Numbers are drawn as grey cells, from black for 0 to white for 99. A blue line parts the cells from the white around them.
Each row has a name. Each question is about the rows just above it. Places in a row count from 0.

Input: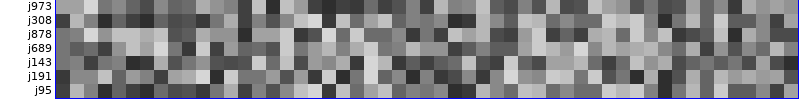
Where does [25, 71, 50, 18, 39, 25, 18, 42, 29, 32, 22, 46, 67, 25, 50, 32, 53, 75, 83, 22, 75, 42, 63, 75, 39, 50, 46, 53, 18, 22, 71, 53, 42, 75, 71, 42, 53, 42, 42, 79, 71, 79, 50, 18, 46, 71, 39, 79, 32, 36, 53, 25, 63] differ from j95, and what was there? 48, [36]
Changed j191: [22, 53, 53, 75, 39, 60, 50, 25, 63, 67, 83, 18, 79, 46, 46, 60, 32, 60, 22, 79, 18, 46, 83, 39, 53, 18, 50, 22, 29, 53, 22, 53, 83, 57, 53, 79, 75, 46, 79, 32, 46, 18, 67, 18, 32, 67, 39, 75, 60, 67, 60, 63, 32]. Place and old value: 47, [71]
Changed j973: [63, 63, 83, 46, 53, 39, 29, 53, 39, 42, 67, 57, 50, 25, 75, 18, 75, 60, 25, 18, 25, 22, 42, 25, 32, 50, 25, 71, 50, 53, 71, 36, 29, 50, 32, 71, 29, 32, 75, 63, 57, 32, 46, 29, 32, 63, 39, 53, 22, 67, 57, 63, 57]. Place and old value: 30, [75]
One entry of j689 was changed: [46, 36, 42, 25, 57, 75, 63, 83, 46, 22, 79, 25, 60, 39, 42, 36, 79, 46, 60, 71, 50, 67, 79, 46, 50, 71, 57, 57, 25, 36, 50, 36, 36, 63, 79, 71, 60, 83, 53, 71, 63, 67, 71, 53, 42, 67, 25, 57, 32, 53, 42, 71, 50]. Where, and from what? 15, [32]
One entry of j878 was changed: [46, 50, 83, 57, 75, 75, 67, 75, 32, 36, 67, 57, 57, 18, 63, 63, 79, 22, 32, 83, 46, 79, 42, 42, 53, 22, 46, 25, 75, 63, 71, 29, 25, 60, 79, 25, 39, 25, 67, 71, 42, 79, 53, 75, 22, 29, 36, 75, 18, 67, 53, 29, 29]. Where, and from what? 20, [42]
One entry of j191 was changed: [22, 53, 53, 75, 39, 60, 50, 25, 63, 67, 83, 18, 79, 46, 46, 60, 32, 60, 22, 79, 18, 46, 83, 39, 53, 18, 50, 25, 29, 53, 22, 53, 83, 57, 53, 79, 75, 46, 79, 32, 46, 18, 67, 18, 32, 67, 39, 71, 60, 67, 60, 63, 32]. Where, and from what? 27, [22]

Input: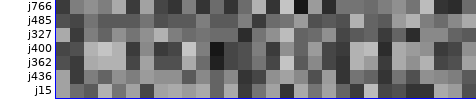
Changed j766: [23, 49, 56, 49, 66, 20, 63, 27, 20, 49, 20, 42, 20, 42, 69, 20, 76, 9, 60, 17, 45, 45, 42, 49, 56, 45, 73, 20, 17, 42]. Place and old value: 5, [23]
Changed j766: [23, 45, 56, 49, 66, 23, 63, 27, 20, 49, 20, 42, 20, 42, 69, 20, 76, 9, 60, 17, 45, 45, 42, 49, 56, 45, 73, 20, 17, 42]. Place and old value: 1, [49]

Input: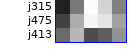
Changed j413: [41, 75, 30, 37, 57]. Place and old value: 1, [71]
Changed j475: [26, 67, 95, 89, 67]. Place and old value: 4, [63]
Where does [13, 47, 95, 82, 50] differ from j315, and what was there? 2, [98]
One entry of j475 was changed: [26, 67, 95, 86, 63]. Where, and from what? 3, [89]
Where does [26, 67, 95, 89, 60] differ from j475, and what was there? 4, [63]
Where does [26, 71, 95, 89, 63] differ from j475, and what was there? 1, [67]

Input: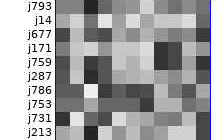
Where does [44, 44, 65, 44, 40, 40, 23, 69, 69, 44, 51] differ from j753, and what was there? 3, [40]
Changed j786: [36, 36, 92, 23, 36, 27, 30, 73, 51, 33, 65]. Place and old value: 8, [48]
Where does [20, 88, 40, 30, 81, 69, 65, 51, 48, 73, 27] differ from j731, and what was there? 4, [85]
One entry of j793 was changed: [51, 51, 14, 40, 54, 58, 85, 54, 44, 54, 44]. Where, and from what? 6, [81]
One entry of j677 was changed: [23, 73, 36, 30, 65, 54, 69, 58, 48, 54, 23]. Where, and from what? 0, [27]
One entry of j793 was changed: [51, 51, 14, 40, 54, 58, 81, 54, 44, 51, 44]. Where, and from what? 9, [54]

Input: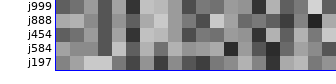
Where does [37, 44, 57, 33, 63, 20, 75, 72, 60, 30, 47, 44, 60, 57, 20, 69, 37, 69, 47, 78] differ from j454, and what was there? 2, [60]
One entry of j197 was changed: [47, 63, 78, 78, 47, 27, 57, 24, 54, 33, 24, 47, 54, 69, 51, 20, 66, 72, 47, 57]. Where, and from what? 0, [51]
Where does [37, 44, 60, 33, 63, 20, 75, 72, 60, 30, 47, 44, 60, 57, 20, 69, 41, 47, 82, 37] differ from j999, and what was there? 16, [37]
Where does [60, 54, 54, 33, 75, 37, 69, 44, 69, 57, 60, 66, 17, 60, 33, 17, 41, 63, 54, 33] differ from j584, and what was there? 0, [63]
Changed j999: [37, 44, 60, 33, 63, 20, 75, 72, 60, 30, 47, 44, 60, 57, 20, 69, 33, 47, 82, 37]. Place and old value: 16, [37]

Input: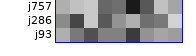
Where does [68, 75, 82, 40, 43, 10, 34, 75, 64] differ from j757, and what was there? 2, [78]
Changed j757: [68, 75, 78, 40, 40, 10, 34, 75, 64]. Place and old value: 4, [43]
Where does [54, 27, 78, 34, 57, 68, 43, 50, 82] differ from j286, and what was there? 7, [47]

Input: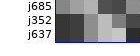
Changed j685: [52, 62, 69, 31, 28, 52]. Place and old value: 5, [55]
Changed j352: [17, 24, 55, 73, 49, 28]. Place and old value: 0, [21]
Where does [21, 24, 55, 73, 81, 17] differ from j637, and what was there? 4, [77]

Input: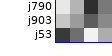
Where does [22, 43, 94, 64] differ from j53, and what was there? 3, [67]
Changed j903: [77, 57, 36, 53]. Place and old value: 1, [60]

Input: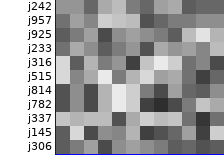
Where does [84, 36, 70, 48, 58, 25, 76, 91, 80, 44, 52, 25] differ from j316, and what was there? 11, [29]
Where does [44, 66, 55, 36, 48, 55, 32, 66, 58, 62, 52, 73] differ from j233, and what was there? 5, [58]
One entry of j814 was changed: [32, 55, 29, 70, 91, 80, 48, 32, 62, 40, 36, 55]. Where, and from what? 7, [29]
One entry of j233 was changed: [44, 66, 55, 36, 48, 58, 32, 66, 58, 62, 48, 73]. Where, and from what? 10, [52]
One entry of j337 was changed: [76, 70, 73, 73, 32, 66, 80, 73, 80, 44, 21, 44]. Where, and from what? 8, [76]

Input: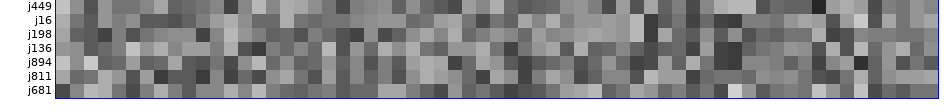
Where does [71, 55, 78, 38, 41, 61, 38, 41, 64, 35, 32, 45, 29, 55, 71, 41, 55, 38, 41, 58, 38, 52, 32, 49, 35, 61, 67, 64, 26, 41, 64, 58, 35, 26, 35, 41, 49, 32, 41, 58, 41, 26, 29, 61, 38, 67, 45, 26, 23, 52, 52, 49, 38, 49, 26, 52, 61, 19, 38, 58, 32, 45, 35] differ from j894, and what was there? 0, [75]
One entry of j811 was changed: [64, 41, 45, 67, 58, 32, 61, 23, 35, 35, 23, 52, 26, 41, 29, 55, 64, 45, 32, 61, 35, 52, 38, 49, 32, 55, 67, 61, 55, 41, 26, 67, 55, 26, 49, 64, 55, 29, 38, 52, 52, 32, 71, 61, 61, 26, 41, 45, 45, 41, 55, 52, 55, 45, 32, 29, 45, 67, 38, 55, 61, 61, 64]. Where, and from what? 31, [64]

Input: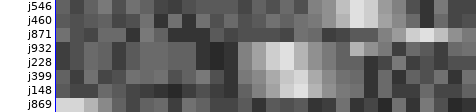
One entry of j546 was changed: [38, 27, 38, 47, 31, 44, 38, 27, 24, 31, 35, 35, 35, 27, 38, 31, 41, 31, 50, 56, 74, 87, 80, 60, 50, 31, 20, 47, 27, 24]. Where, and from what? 29, [27]
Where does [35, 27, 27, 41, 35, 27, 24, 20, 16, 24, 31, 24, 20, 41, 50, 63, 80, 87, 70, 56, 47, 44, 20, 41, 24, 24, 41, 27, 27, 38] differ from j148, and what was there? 13, [38]
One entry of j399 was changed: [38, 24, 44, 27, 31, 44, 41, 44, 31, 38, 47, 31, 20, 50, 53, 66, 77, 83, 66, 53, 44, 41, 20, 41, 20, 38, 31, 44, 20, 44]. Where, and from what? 13, [47]

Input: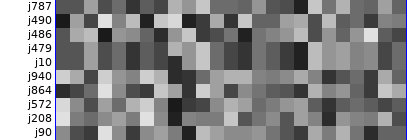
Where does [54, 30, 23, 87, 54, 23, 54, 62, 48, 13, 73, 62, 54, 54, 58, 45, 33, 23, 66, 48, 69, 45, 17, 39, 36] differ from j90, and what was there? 24, [39]
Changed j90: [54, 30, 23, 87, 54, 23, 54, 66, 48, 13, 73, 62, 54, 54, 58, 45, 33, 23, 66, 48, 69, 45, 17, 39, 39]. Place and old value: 7, [62]
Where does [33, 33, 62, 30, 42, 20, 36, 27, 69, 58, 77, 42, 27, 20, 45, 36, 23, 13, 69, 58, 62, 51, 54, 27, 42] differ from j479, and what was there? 18, [73]
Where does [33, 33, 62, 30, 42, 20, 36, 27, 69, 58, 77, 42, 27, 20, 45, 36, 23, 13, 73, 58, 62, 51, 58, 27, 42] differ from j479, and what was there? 22, [54]

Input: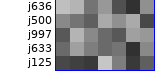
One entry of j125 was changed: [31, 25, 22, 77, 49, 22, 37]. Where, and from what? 0, [28]
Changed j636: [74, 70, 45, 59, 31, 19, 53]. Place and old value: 6, [56]
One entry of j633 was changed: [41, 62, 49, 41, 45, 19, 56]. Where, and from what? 6, [53]
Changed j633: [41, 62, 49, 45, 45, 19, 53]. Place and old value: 3, [41]
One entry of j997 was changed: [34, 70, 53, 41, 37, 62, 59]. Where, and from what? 4, [34]
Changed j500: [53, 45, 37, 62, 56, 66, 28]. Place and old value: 3, [66]
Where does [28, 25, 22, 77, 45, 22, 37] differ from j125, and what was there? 4, [49]

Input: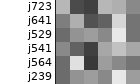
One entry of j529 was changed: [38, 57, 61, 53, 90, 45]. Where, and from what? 0, [42]
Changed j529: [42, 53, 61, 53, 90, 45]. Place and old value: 1, [57]
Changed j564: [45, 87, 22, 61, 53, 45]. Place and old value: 0, [42]
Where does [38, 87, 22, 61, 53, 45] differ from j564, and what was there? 0, [42]

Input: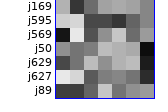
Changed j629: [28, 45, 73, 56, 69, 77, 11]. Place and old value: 5, [73]
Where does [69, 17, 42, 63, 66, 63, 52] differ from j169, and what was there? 1, [21]
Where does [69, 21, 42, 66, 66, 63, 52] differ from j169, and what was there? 3, [63]
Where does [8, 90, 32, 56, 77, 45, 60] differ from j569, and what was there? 5, [42]

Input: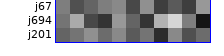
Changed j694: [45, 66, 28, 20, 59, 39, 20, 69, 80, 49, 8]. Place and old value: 8, [83]
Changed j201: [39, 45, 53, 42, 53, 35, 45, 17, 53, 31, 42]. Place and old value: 2, [56]
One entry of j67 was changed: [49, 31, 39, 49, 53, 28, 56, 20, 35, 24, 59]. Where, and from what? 7, [24]
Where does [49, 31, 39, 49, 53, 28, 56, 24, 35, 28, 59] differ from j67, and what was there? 9, [24]

